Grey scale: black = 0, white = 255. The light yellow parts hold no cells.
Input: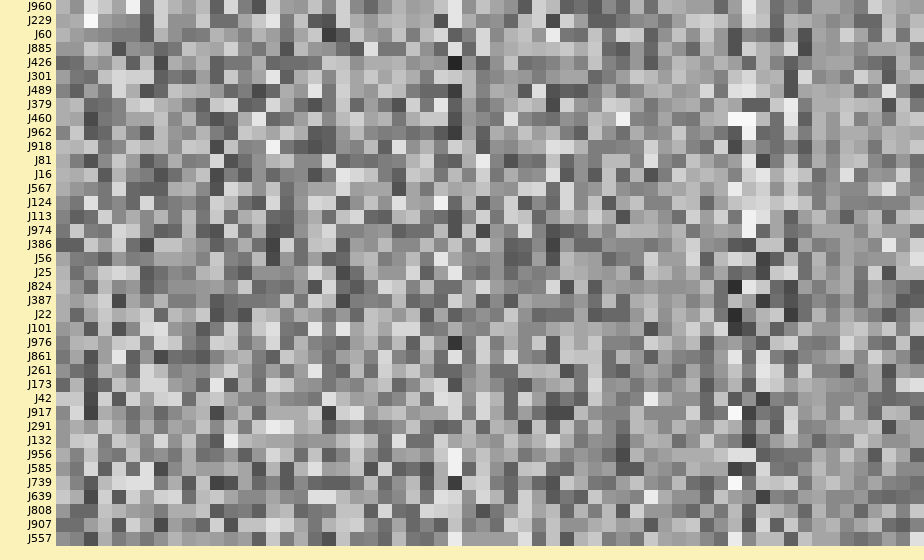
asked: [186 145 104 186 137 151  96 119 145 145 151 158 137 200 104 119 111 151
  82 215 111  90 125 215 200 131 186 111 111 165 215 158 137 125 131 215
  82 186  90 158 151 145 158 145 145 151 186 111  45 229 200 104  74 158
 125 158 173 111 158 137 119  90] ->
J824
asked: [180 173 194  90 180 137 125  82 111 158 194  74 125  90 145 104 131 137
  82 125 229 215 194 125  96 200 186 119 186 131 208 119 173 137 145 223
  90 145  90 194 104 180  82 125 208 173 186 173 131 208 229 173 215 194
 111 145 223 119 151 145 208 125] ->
J16

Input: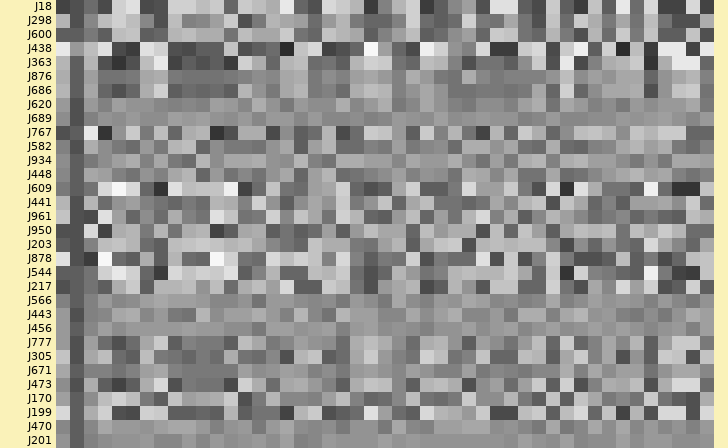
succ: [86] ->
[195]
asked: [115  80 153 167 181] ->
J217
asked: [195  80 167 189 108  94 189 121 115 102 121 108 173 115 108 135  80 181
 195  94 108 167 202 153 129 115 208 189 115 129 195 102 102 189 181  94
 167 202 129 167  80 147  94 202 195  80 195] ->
J305

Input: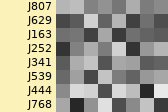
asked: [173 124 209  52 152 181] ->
J252
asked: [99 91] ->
J163

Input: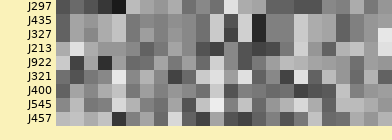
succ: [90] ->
[194]
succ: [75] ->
[120]
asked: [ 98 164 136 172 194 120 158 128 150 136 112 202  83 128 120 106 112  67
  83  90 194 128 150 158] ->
J400
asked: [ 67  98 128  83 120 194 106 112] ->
J457
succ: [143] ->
[136]
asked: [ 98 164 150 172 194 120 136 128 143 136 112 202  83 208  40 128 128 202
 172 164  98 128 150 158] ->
J435

